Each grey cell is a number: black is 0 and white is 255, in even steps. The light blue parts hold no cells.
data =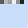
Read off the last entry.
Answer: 35
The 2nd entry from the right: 143

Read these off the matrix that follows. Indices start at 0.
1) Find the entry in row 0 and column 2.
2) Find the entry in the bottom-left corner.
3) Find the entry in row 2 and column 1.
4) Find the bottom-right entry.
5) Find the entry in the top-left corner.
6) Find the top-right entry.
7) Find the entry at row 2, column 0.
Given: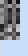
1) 18
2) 73
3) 99
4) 169
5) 169
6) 18
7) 153
